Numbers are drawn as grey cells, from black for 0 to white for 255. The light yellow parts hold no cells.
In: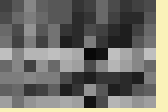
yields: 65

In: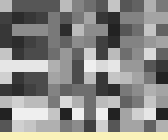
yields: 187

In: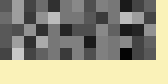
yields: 88

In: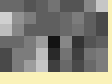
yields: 105

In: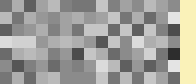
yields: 118
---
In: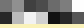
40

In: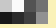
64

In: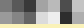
45

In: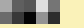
147

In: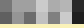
203

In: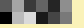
69

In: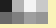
159
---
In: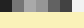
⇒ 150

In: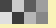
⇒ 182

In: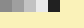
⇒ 159

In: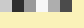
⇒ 174

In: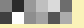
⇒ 191

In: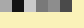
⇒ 141

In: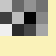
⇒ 188

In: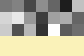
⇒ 213

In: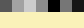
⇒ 140

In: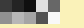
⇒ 183
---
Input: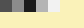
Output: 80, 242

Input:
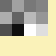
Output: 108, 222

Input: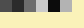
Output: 77, 179

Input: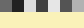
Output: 105, 178

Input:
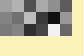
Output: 161, 103

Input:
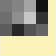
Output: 120, 101

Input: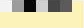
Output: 243, 91

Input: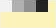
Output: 242, 35

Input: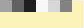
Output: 162, 130

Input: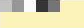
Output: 194, 116
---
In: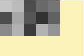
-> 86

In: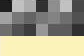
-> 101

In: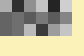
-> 91

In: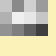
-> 230

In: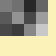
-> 72

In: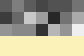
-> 200

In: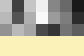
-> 175

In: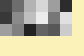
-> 191
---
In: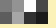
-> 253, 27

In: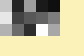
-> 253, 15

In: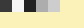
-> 245, 34

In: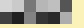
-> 213, 32

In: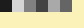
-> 213, 28

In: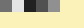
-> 228, 33

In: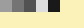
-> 221, 25

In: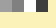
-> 254, 62
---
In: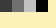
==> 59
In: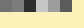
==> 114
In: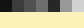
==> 18
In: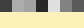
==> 62
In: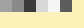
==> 161
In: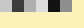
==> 199
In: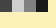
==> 68
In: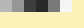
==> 183
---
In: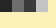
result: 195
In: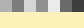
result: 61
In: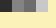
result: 200
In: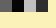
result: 46
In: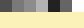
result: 253
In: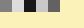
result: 98
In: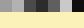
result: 15
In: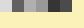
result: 75
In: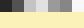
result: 248
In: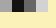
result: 210
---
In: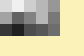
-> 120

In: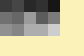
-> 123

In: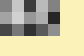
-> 38

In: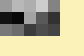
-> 50

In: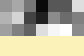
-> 128

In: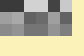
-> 98

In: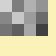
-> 107

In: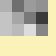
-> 58

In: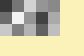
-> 170
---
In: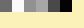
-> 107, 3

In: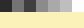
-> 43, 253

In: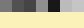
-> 120, 197

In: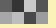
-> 96, 156

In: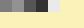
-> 125, 234

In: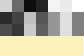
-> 211, 128

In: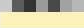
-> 203, 183

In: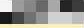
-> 244, 189

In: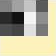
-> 130, 119
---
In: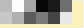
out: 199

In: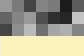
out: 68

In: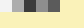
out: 243

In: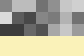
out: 60

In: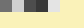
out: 112

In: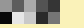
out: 8

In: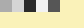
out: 172

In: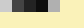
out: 204

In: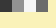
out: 55
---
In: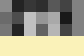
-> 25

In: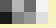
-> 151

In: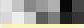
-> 30

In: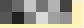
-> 159

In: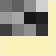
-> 21

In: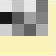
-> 160
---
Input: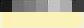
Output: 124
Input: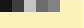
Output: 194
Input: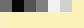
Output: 84
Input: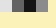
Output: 20
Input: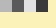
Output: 226
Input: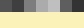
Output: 125
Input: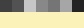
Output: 198
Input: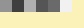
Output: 176
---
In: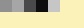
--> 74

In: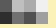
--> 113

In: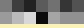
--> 165

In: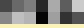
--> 159

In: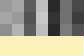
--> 41

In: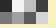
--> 160

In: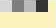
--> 126
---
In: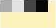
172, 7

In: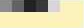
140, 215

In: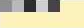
143, 68

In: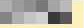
175, 88

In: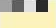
162, 42

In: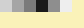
209, 238

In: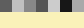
94, 169

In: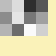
189, 208

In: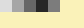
221, 124
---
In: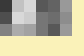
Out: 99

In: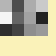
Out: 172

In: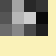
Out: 40

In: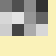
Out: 140

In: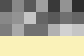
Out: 147

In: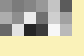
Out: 196

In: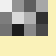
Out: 94

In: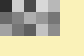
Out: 216

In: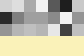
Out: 30

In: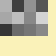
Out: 146
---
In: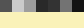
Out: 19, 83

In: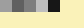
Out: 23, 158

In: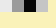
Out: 197, 234

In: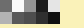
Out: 229, 179

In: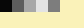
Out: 125, 7

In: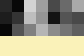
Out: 169, 8

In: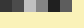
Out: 93, 54

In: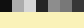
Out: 55, 15

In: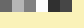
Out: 70, 104
